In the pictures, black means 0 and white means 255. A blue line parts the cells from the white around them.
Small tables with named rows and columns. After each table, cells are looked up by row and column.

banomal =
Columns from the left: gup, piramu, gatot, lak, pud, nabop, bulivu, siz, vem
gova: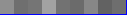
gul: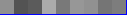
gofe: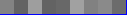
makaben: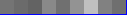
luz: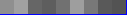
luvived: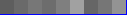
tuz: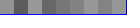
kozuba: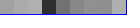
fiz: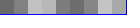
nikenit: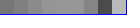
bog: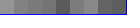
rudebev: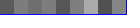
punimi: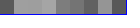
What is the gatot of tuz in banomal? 153
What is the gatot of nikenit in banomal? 139
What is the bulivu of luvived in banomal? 102
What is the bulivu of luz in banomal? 120
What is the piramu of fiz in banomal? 129
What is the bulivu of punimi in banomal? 97
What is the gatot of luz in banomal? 102
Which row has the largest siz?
fiz

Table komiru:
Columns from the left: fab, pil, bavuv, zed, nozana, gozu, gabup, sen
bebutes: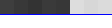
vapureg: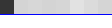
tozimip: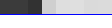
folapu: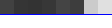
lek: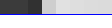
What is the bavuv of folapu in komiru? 51
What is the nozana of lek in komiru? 225
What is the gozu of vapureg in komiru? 226
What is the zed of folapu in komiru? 55
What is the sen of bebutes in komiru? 219
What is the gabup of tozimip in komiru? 218
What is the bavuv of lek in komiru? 49
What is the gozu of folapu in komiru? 61
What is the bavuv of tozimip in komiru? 50
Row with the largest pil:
vapureg

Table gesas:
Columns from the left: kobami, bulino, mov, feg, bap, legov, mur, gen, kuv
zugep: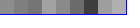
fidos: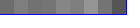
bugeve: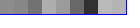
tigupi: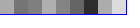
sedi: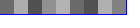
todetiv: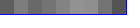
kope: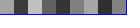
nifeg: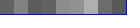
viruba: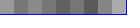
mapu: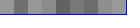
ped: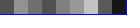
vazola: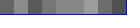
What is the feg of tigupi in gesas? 175
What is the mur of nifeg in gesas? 175
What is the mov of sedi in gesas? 80
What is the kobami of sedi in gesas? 108
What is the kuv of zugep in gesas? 176
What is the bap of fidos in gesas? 134
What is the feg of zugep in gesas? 162
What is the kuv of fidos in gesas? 85
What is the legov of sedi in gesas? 106
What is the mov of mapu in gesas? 151
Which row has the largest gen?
bugeve

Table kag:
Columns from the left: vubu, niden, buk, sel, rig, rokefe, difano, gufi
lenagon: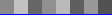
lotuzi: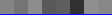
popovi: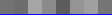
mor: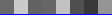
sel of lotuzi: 89
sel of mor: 102
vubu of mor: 105
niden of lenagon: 194
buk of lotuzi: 141
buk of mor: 98
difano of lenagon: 153
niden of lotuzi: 116
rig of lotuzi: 94
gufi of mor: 149
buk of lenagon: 102
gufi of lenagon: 82
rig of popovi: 92
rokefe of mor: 80
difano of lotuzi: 143

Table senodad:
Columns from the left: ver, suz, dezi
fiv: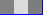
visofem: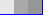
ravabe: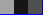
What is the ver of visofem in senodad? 232
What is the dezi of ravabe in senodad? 80
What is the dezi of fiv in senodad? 125
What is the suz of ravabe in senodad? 22
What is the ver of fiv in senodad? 130
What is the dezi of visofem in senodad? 150
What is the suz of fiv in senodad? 219
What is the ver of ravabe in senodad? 164
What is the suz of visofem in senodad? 169

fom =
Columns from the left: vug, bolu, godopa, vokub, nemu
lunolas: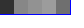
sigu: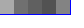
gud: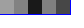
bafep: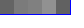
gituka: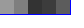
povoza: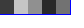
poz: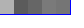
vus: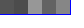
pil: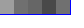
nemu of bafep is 97
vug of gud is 159
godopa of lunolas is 146
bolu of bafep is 123
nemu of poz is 117
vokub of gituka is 60
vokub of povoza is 41
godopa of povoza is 144
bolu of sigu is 112
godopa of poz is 102
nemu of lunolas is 111
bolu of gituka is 127
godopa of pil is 102
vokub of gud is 128

